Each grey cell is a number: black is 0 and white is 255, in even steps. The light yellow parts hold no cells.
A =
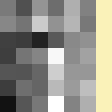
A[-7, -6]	122
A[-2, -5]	111
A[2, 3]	89
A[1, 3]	146
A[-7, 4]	175
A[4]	[85, 84, 102, 206, 151, 151]
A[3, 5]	162
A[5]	[61, 111, 101, 185, 155, 190]
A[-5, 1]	60

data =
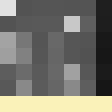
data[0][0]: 225
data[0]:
[225, 83, 85, 85, 84, 84, 31]
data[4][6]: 27
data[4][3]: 104
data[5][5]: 94
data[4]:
[93, 107, 90, 104, 161, 87, 27]
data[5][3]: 102
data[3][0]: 159
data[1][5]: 95
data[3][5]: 82
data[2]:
[163, 119, 85, 104, 86, 84, 25]

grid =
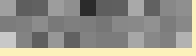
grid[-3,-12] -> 160
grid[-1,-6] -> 124
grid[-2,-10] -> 140
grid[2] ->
[200, 131, 95, 150, 97, 130, 124, 124, 167, 135, 128, 178]
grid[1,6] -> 117
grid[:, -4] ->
[168, 137, 167]
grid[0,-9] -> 156
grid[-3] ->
[160, 93, 96, 156, 143, 42, 94, 95, 168, 96, 135, 143]

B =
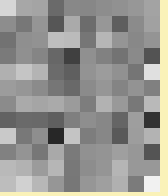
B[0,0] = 214
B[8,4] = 196
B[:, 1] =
[167, 119, 143, 144, 197, 150, 170, 106, 120, 148, 178, 209]
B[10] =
[185, 178, 155, 182, 120, 141, 149, 181, 152, 152]
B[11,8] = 123
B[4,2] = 180
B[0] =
[214, 167, 164, 106, 136, 135, 141, 145, 151, 163]
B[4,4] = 95
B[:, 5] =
[135, 108, 118, 144, 147, 139, 125, 142, 125, 145, 141, 150]
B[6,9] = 185
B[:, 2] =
[164, 149, 146, 133, 180, 139, 165, 105, 142, 119, 155, 183]
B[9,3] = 169
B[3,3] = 103
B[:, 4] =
[136, 170, 187, 64, 95, 105, 155, 127, 196, 122, 120, 119]
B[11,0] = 189
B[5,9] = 128
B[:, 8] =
[151, 139, 136, 138, 117, 147, 120, 158, 157, 151, 152, 123]
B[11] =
[189, 209, 183, 150, 119, 150, 159, 176, 123, 241]
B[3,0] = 122
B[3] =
[122, 144, 133, 103, 64, 144, 129, 115, 138, 83]
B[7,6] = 135
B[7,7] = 101
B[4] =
[176, 197, 180, 107, 95, 147, 156, 145, 117, 224]

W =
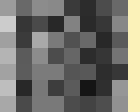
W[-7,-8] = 156
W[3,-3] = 44
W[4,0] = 162
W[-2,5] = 21
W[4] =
[162, 92, 123, 123, 85, 88, 45, 55]
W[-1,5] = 67
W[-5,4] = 81
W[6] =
[168, 74, 121, 121, 76, 67, 78, 145]
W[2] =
[160, 59, 169, 122, 81, 105, 40, 90]
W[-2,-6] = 120
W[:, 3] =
[137, 40, 122, 76, 123, 61, 121]
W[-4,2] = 140
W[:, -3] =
[44, 42, 105, 44, 88, 21, 67]
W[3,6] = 54

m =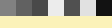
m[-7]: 129
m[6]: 18
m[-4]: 236

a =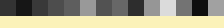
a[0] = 51
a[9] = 150
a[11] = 115
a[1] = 22
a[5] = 153

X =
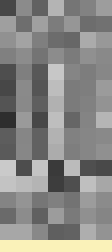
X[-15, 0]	71
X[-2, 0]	106
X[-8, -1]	181
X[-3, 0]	132
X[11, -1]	167
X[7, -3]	102
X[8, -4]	178
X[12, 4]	115
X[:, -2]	[130, 109, 171, 144, 125, 126, 129, 132, 134, 134, 79, 191, 156, 144, 174]
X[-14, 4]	150
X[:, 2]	[97, 160, 127, 116, 88, 85, 95, 71, 97, 97, 196, 180, 118, 96, 136]
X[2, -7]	145
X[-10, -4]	189
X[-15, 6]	157
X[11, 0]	195
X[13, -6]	140
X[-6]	[90, 135, 97, 172, 126, 134, 144]
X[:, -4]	[180, 124, 108, 140, 199, 189, 177, 190, 178, 172, 58, 61, 128, 156, 95]
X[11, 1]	187
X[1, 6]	113
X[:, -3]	[117, 150, 103, 123, 133, 123, 123, 102, 129, 126, 187, 78, 115, 122, 98]
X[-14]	[159, 110, 160, 124, 150, 109, 113]
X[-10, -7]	71
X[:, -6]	[139, 110, 163, 140, 127, 138, 137, 154, 134, 135, 77, 187, 148, 140, 167]
